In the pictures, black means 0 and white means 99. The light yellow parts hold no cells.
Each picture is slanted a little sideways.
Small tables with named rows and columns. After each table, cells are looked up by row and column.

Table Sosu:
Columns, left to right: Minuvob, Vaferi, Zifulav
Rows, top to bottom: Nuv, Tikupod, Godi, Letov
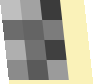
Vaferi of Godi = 44
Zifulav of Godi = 25
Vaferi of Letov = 35
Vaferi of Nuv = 63
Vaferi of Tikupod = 39
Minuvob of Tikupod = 42
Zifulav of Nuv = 23
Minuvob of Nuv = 74
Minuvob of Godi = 68
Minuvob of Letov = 54
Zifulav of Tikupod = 48
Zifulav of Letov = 60

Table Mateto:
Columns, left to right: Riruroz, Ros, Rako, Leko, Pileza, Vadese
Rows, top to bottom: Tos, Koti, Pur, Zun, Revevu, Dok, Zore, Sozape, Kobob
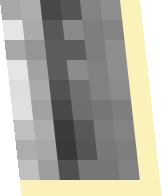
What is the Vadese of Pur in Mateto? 55
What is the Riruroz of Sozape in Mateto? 67
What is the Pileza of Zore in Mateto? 48
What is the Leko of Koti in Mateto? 53
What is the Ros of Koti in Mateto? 66
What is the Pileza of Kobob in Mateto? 46
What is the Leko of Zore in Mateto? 34
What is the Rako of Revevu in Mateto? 32
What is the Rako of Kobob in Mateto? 31
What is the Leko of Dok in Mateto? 43
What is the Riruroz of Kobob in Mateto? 74
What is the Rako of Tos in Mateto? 28
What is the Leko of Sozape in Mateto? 33
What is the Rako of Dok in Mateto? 28
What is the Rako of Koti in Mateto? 34
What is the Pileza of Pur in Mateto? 49
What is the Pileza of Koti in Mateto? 49
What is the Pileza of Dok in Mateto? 46
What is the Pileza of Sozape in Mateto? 47
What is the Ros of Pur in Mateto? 58

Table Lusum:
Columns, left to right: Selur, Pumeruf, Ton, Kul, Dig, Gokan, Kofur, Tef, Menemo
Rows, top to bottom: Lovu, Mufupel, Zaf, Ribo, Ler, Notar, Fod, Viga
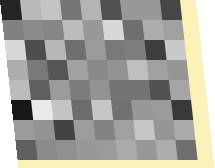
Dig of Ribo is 53
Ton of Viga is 56
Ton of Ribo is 33
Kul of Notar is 42
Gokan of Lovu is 31
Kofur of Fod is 77
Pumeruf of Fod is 57
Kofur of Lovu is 59
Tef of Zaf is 24
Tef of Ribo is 62
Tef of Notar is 60
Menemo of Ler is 64
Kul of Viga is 59
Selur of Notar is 9
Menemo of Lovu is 27
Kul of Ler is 48
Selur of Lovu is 14

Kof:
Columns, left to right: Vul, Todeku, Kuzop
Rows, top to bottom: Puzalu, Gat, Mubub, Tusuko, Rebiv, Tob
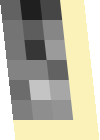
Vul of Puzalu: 38
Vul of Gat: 45
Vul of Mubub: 46
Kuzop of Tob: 57
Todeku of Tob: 55
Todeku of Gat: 36
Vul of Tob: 49

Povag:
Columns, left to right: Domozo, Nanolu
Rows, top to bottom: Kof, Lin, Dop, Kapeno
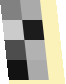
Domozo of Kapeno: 7
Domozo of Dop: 30
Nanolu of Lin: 11
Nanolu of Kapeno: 66
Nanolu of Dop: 69
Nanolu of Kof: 66
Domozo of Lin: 79
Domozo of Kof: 50
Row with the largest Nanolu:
Dop

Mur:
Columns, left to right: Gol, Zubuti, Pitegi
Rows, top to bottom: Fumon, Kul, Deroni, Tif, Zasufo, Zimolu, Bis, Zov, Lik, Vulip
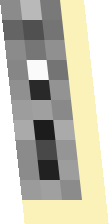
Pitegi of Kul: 45
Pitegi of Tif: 45
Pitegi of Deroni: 56
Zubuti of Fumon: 72
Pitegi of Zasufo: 57
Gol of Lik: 54
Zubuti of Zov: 28
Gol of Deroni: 54
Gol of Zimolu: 61
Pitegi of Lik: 61
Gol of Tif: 52
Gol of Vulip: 60
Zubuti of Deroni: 46
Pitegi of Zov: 58
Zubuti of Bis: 11
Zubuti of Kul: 31
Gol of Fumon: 54
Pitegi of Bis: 66
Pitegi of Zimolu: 53

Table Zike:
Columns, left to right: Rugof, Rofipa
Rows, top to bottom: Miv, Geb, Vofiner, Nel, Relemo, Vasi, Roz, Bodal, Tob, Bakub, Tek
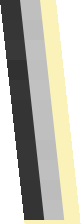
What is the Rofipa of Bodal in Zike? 73
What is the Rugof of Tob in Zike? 21
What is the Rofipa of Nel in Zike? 74
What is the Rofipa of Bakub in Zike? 73
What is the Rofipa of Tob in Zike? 74
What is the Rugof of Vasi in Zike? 20
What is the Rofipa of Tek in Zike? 74
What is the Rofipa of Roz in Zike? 74
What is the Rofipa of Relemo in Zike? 75
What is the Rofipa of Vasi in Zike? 74
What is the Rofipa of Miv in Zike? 74
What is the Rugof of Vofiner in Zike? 22
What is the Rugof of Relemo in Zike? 21
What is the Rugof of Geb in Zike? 21
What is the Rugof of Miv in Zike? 20
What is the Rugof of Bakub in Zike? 20
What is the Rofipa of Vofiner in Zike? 75

